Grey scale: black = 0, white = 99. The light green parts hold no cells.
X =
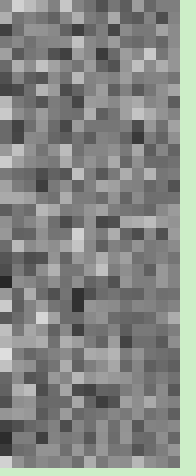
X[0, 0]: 55
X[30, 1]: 59
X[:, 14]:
[49, 51, 54, 54, 58, 58, 45, 64, 36, 51, 63, 56, 39, 44, 48, 32, 44, 60, 57, 60, 54, 45, 51, 51, 44, 51, 67, 49, 55, 41, 37, 44, 34, 50, 37, 53, 40, 58, 45]
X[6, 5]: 44
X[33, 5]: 41
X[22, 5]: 46
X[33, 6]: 65
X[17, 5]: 48
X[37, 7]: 45
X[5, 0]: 41
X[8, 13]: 55
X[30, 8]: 55
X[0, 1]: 81
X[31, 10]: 57
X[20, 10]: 46
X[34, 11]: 56
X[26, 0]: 35
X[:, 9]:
[46, 66, 27, 60, 41, 32, 50, 37, 53, 45, 46, 49, 56, 66, 47, 62, 57, 49, 31, 67, 50, 54, 49, 32, 45, 54, 42, 51, 61, 70, 65, 59, 38, 32, 52, 43, 42, 46, 56]
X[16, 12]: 43
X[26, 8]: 57
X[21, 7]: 54
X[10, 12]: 59
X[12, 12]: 36
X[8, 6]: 27
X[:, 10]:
[36, 38, 54, 44, 61, 58, 61, 50, 62, 62, 49, 39, 47, 40, 67, 51, 39, 46, 65, 39, 46, 62, 55, 58, 39, 45, 40, 36, 26, 48, 40, 57, 48, 62, 47, 57, 58, 47, 55]
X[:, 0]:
[55, 68, 25, 47, 62, 41, 31, 26, 71, 78, 41, 41, 59, 79, 47, 63, 66, 36, 56, 59, 42, 33, 30, 15, 59, 79, 35, 74, 69, 86, 75, 40, 38, 31, 58, 26, 17, 23, 81]
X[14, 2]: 40
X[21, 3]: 32
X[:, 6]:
[51, 68, 25, 75, 61, 45, 72, 39, 27, 43, 60, 45, 44, 48, 74, 38, 48, 50, 41, 81, 76, 59, 46, 55, 19, 19, 42, 25, 61, 42, 38, 71, 29, 65, 40, 52, 49, 59, 43]
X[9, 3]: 60
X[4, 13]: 46
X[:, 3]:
[64, 45, 57, 51, 49, 75, 33, 70, 33, 60, 58, 52, 45, 50, 30, 24, 48, 71, 60, 56, 59, 32, 55, 46, 42, 61, 83, 57, 67, 45, 39, 36, 30, 40, 35, 43, 25, 57, 53]
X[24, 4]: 31
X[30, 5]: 67
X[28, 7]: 48

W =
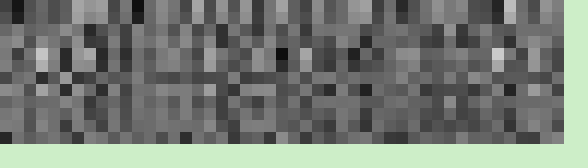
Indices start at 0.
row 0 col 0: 25
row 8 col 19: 45
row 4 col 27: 25
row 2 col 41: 35
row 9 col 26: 37
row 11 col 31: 34
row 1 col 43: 44
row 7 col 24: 33
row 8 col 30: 34
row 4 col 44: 59
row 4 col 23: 5
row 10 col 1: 47
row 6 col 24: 46
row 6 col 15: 35
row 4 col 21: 56
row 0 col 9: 27
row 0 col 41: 14
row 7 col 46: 26
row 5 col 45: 41
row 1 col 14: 43
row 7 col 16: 41
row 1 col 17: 31
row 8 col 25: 26
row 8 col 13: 44
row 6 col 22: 30
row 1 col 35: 43
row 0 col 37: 47
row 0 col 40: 28
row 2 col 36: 25
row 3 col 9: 48
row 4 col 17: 62
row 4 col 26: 30
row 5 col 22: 48
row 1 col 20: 55
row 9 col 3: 47
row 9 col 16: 38
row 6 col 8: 40
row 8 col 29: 44
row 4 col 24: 38

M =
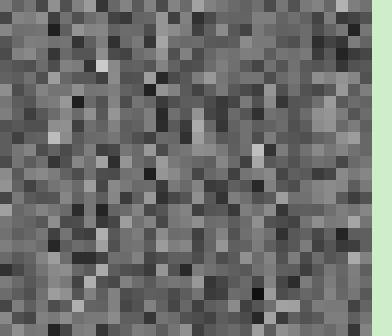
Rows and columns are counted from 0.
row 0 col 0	49
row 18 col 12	51
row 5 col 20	35
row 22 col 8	66
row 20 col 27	33
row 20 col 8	62
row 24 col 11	33
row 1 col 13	58
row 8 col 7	41
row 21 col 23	32
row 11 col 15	19
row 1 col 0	27
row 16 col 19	49
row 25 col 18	39
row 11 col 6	35
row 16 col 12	59
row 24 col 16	45
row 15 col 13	23
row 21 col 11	50
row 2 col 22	41
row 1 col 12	40
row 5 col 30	34
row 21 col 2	39
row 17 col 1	40
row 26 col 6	44
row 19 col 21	49
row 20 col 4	15
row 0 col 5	31
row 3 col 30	39
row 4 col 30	27
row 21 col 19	35
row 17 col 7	46
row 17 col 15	51
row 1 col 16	19
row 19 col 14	42
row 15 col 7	61
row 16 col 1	47
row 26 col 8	47
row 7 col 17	37
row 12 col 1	46

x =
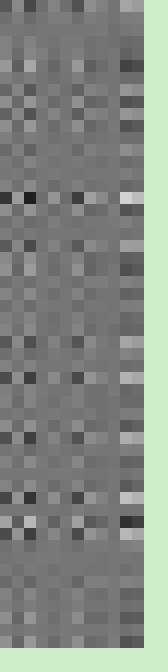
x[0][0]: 34
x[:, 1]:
[53, 48, 46, 45, 42, 37, 45, 51, 41, 52, 41, 44, 49, 44, 47, 44, 60, 42, 48, 44, 52, 43, 40, 47, 45, 48, 46, 44, 53, 48, 45, 55, 44, 42, 47, 42, 54, 47, 44, 46, 43, 57, 46, 36, 57, 47, 46, 44, 47, 43, 45, 40, 45, 40]
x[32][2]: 51
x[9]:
[38, 52, 32, 45, 51, 45, 37, 51, 49, 46, 58, 55]
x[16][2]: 12
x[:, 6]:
[32, 43, 46, 47, 49, 59, 49, 38, 56, 37, 55, 47, 41, 47, 45, 49, 24, 55, 44, 46, 35, 50, 56, 43, 50, 42, 49, 51, 33, 44, 49, 29, 49, 49, 45, 54, 32, 44, 52, 46, 51, 27, 48, 62, 29, 43, 46, 46, 40, 50, 48, 54, 46, 55]
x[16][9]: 43
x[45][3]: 46
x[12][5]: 46
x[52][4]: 45
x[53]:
[56, 40, 59, 47, 41, 47, 55, 41, 43, 48, 32, 35]
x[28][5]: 43
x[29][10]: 51
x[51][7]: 41
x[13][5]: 46
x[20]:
[35, 52, 29, 45, 50, 44, 35, 53, 49, 45, 61, 60]
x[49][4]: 43
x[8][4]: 41
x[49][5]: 47
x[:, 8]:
[50, 47, 47, 45, 45, 42, 45, 48, 41, 49, 44, 45, 47, 44, 46, 45, 53, 42, 46, 46, 49, 43, 43, 48, 45, 46, 45, 45, 47, 46, 45, 50, 44, 44, 44, 43, 50, 46, 44, 45, 44, 50, 47, 40, 51, 47, 45, 45, 49, 43, 45, 41, 46, 43]
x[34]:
[45, 47, 44, 46, 47, 46, 45, 47, 44, 45, 48, 48]
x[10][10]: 32
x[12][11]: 51
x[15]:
[50, 44, 53, 46, 42, 46, 49, 44, 45, 46, 40, 42]
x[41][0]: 27
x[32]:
[49, 44, 51, 47, 45, 45, 49, 44, 44, 47, 40, 42]
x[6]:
[49, 45, 48, 45, 43, 45, 49, 43, 45, 45, 42, 42]
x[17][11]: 36
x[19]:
[48, 44, 47, 45, 46, 46, 46, 45, 46, 46, 44, 45]
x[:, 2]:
[28, 41, 45, 50, 52, 65, 48, 34, 58, 32, 59, 48, 38, 51, 43, 53, 12, 57, 42, 47, 29, 56, 60, 43, 53, 42, 51, 53, 31, 42, 50, 24, 51, 51, 44, 56, 25, 41, 53, 46, 54, 20, 46, 71, 24, 41, 46, 47, 40, 52, 48, 58, 47, 59]
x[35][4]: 42
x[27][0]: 51

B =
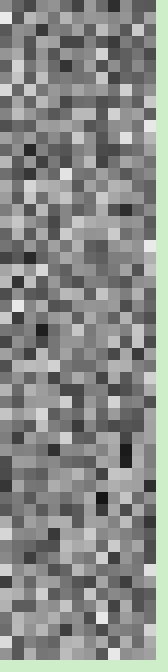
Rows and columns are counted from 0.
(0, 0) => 55
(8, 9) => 35
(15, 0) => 67
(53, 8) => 66
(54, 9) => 90
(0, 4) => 57
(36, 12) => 63
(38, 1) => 61
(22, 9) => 47
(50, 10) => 67
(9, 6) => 72
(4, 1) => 66
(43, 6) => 35
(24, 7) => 37
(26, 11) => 40
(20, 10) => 63
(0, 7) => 60
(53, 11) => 42
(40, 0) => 21
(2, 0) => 34
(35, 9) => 29
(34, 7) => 67
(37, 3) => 43
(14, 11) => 47
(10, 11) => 45
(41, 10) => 76
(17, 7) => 45
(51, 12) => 44
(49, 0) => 72
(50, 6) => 44
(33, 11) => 51
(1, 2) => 71
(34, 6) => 41
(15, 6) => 35
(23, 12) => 57
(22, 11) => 32
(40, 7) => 47
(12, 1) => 56
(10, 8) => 39
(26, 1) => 23
